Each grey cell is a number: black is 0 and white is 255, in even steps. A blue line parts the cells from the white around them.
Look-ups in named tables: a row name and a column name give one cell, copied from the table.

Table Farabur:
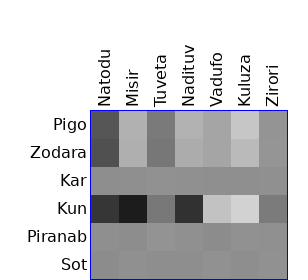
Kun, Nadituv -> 49
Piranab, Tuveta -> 147
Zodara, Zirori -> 149
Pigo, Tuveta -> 122
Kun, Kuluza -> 210
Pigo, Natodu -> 86
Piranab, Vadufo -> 140
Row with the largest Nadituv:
Pigo

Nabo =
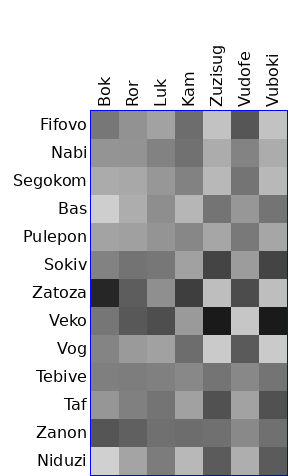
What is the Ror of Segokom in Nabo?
168
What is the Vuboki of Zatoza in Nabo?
190
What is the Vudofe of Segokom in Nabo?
116
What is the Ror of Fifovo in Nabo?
146
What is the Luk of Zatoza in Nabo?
143
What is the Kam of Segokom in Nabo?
130
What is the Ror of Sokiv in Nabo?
115
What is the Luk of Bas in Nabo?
142
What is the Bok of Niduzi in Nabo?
208
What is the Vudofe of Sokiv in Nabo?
156
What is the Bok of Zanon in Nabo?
85
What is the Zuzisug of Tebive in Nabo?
116
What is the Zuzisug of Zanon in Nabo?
112
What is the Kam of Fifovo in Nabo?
109

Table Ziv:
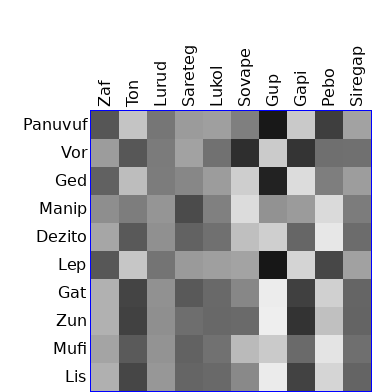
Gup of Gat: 236
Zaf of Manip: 142
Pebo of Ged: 126
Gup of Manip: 146
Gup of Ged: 34
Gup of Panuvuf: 24
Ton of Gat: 68
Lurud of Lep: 116
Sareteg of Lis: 101
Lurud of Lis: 151
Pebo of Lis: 213
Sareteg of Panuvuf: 155
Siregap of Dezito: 108
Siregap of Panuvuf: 162
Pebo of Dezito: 231
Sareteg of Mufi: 98
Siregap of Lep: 161
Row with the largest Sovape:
Manip

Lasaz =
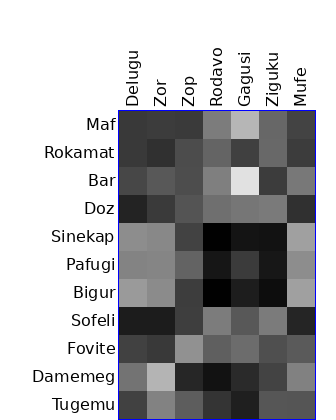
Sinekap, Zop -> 66
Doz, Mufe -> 48
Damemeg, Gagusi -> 42
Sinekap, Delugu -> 141
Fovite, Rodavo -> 95
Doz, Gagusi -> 118
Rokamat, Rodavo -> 100
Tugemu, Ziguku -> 86
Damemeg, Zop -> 38
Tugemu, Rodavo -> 52
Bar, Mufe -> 120
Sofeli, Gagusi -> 88

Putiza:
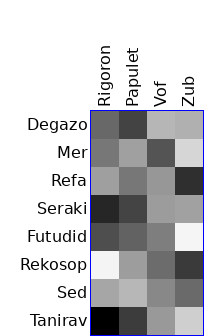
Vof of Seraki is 156
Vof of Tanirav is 153
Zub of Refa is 47
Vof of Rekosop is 108
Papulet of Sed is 183
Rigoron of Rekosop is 244
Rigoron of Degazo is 104

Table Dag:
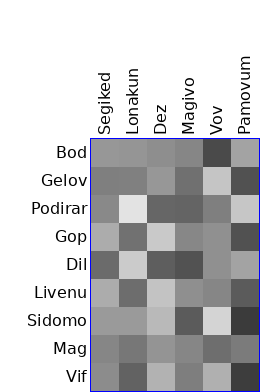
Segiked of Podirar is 137
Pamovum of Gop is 81
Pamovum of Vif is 61
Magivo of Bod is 134
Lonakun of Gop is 113
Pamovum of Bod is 163
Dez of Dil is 94
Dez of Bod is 142
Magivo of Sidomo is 91
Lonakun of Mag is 119
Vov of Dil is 144
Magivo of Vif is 126
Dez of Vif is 178
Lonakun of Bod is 149
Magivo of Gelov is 112
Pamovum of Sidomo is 59
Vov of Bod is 74
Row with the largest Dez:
Gop

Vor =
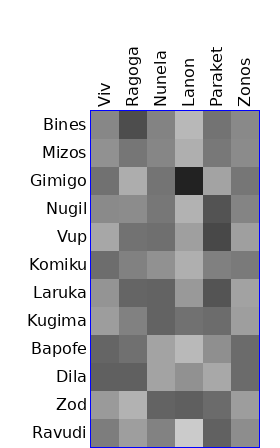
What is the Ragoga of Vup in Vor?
114
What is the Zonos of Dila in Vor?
107
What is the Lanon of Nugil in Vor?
178
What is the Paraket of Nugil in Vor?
83
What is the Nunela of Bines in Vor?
131
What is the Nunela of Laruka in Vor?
99
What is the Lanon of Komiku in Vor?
175
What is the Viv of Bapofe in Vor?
101
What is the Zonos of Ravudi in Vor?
141
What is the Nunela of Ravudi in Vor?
130
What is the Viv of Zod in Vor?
154
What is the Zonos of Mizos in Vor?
139
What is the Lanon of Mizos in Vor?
175
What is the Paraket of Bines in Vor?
115
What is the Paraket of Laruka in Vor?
84
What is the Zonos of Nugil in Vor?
132
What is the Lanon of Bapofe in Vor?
185
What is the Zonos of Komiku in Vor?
122
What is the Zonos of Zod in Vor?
157
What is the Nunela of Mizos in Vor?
134

